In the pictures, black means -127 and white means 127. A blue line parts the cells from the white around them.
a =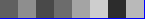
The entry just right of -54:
-19
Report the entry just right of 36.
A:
78
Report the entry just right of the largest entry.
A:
-83

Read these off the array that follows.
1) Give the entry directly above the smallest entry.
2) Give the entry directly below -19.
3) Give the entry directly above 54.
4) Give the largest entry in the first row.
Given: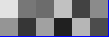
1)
65
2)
33
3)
-61
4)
99

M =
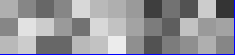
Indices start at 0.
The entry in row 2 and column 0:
57
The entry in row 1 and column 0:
6
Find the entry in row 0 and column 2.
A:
-24
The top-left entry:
47
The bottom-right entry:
6
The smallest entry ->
-75
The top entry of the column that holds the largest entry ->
47
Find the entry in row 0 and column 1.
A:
6
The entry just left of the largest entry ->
66
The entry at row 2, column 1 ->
76
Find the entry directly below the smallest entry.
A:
35
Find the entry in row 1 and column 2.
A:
76

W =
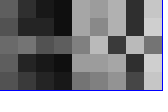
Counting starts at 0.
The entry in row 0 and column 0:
-33
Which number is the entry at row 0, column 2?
-103
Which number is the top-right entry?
70
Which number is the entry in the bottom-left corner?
-45
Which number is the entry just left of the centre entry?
-33
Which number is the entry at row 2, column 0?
-21
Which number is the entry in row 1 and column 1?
-91
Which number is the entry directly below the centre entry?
28
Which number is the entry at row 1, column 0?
-45

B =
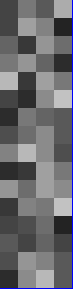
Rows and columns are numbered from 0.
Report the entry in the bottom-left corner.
-83
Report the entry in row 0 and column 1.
-7
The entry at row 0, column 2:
-38
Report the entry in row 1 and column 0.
-59
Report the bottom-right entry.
-38
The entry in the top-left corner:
-59
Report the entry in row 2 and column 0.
-27
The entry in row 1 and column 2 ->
2

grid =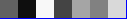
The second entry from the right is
1
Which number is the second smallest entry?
-59
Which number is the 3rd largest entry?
37
